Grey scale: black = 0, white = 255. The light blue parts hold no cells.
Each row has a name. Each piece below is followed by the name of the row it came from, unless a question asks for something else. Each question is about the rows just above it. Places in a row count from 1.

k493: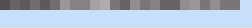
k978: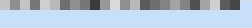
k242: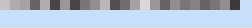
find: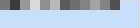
k978
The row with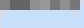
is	k493
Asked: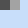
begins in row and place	k978, 20

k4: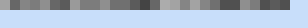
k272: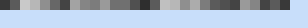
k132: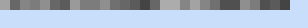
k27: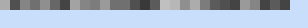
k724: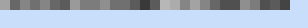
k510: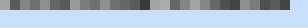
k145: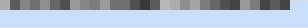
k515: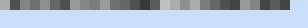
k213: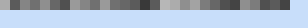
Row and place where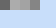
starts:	k4, 16
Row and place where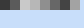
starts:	k272, 1
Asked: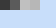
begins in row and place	k27, 15
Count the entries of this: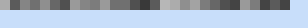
29
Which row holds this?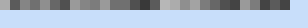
k145
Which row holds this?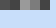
k145

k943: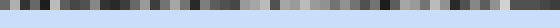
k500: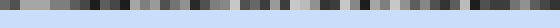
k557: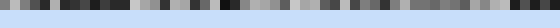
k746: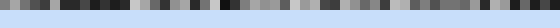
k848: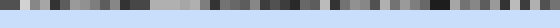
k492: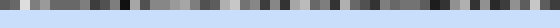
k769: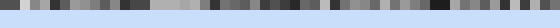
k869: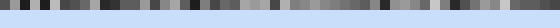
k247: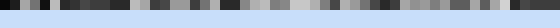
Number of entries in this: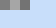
3
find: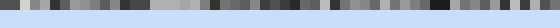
k769
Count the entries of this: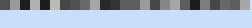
25
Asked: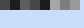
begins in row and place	k500, 9

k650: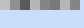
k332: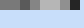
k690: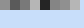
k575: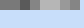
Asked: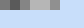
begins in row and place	k332, 2
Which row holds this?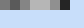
k332

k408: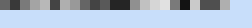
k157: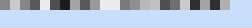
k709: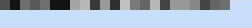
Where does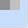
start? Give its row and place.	k408, 14
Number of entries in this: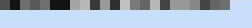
23

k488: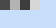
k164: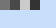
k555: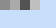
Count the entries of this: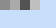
4
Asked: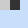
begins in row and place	k164, 3
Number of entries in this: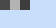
3
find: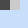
k164

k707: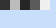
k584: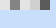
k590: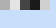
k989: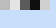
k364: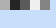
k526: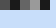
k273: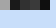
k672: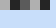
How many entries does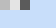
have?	3
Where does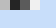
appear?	k707
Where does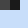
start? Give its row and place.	k590, 3
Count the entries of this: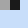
2
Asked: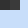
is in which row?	k273
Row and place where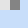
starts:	k584, 1
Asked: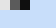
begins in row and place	k989, 2

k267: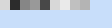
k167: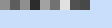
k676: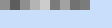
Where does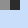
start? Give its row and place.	k167, 3
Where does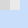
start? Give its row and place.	k267, 6
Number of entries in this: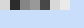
7
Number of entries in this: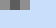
3
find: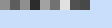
k167
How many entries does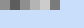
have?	6

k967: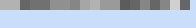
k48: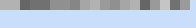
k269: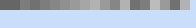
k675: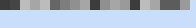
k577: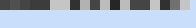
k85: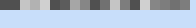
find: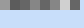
k967
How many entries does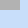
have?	2
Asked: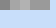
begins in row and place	k967, 8

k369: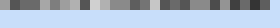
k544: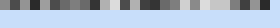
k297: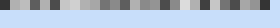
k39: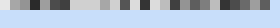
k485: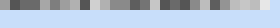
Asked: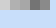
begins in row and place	k297, 8
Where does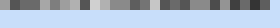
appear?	k369
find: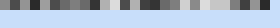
k544
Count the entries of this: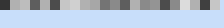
22

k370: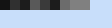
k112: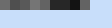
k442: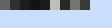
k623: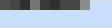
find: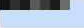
k370
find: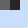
k112
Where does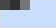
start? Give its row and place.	k623, 2
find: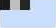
k442
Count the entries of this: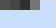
4
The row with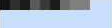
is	k370

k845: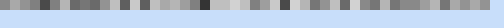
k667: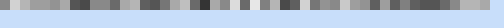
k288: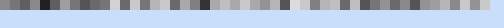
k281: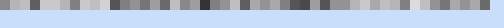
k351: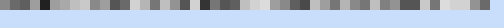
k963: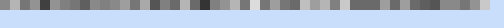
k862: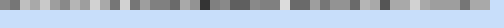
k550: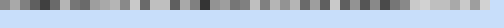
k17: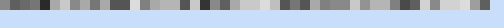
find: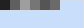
k288
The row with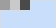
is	k845
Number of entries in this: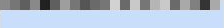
22
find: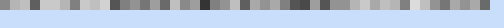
k281
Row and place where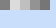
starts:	k281, 41
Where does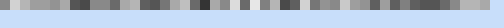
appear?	k667

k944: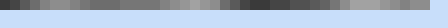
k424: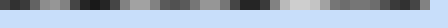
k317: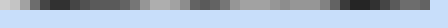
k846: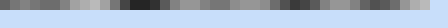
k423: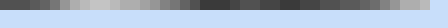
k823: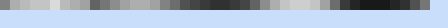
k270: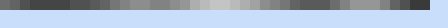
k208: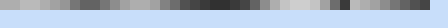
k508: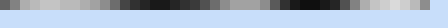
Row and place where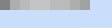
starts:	k508, 2
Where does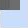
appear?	k423

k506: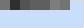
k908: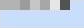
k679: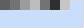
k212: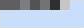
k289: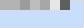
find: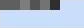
k212
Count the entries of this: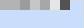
7
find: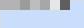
k289
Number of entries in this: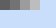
4
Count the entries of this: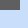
2

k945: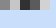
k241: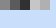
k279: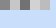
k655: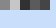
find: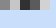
k945
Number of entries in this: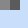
2
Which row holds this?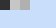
k241
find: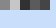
k655

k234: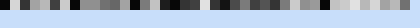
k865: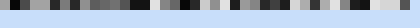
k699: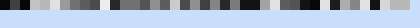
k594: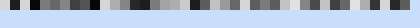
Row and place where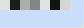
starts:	k699, 33
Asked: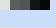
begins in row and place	k699, 28

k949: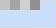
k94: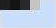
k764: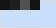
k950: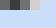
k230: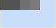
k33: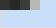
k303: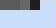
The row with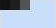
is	k764
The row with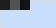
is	k764
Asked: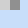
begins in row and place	k949, 3
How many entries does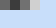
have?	4
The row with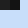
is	k94
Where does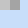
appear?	k949

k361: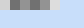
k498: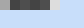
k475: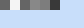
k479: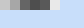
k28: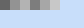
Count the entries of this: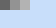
3
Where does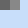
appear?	k475
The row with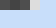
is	k498
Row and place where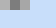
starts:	k28, 3
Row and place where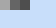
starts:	k479, 2
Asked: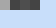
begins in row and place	k498, 1
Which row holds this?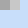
k28

